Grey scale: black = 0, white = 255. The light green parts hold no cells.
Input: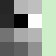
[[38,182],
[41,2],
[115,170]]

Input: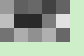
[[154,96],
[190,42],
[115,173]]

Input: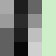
[[169,29],
[155,44],
[96,30]]

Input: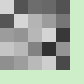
[[213,83],
[85,213],
[156,148]]

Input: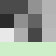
[[75,75],
[43,144],
[232,173]]

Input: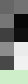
[[102,114],
[118,7],
[63,15]]

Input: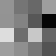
[[148,117],
[147,131],
[221,109]]

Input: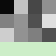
[[9,194],
[129,147],
[206,146]]
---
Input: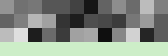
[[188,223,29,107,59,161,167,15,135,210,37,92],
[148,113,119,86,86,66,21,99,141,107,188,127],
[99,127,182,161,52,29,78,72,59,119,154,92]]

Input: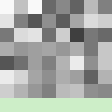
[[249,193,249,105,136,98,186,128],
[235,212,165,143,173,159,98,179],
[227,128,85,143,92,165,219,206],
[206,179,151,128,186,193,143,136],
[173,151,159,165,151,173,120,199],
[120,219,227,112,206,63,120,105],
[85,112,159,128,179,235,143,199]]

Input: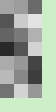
[[185,135,61],
[171,151,68],
[165,157,106],
[114,211,151],
[100,121,177],
[84,203,227],
[41,84,211]]

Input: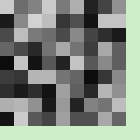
[[203,109,130,203,122,175,34,68,145],
[175,181,145,26,153,34,130,116,189],
[101,74,40,116,168,116,61,168,95],
[74,189,122,109,74,137,68,46,26],
[61,54,181,181,116,101,12,54,137],
[46,26,46,19,160,95,40,181,145],
[26,137,210,189,54,80,19,195,195],
[19,203,88,68,160,80,80,168,101],
[12,195,19,88,34,195,88,137,95]]

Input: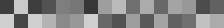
[[207,69,207,179,138,152,207,104,82,158,89,164,97,111,193,171],
[62,201,62,82,126,119,54,158,186,111,171,104,164,152,76,97]]

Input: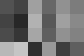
[[184,197,47,153,61,95],
[82,67,160,103,145,124],
[75,54,166,95,145,130],
[67,39,178,88,160,137]]

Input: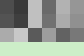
[[171,200,90,157,98,120],
[83,63,192,113,171,144],
[77,57,192,106,178,150]]
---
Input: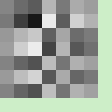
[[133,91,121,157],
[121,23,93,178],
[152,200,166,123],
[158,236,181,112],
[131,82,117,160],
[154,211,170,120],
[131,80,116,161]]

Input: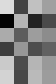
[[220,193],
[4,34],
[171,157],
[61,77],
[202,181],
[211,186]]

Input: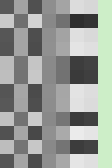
[[89,80,164,215],
[201,211,113,51],
[86,78,163,217],
[84,76,167,223],
[188,197,115,66],
[190,200,114,63],
[85,75,166,221],
[88,78,167,219],
[193,203,117,64],
[81,72,170,229],
[189,199,116,66],
[85,75,168,223]]

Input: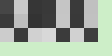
[[70,54,197,192],
[58,51,198,193],
[204,209,59,62]]

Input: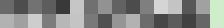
[[105,114,57,112,98,127,196,161],
[178,205,183,121,149,107,92,102]]

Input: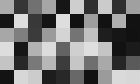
[[172,113,22,46,46],
[20,56,222,158,176],
[167,59,212,193,22],
[221,178,99,223,18],
[196,121,60,111,38],
[19,204,40,17,218]]

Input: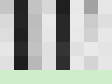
[[197,196,31,163],
[217,189,40,203],
[221,191,40,209],
[230,194,53,233],
[224,184,46,212]]
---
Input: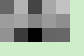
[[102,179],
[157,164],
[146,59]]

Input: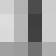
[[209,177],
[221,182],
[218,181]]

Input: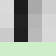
[[218,28],
[216,34],
[202,31]]

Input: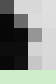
[[79,216],
[8,108],
[7,10]]

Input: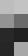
[[189,195],
[147,107],
[40,33]]

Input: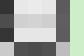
[[52,232],
[77,208],
[53,230]]
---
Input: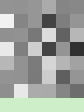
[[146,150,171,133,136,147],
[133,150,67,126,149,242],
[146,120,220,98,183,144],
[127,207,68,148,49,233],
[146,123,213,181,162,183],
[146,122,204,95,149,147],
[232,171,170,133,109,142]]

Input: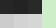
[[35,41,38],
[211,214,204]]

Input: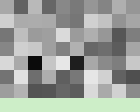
[[98,185,102,136,121,150,132,175,150,168],
[171,172,170,129,118,208,194,147,166,207],
[190,155,159,218,155,175,151,86,126,118],
[207,200,159,129,177,103,110,92,166,134],
[169,11,197,231,30,168,138,126,200,216],
[225,110,174,95,120,230,209,98,79,115],
[179,83,85,102,92,217,169,209,138,157]]

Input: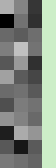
[[132,54,176],
[114,48,1],
[92,110,105],
[193,115,126],
[154,48,87],
[91,70,161],
[113,89,107],
[124,114,79],
[130,105,147],
[171,149,30],
[23,90,88],
[112,100,121]]

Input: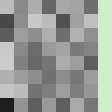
[[137,173,102,168,164,109,188],
[141,200,187,81,161,191,72],
[158,142,175,111,177,143,92],
[138,108,154,163,123,132,201],
[128,104,117,172,157,94,204],
[156,142,113,141,119,156,176],
[188,114,126,157,127,150,196],
[147,94,153,96,169,119,30]]

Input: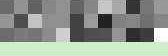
[[146,99,135,146,100,135,197,168,53,118,152,107],
[78,194,143,144,66,155,34,128,134,112,133,149],
[122,116,140,206,66,79,81,149,45,61,255,108]]

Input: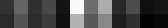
[[101,49,73,20,249,109,172,42,77,16,22,50],
[84,45,60,16,178,89,137,30,48,3,6,42]]
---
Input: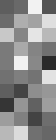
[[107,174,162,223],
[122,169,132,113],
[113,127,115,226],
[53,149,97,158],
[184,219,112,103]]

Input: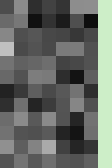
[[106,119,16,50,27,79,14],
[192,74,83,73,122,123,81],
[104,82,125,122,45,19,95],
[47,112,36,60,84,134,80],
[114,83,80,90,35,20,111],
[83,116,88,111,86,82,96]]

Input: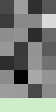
[[59,136,137,218],
[151,58,148,91],
[139,3,169,148]]

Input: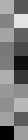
[[131,227],
[120,73],
[175,53],
[142,184],
[1,157]]

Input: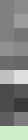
[[128,156],
[144,136],
[192,221],
[75,58]]

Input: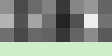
[[180,82,164,110,36,81,238,114]]
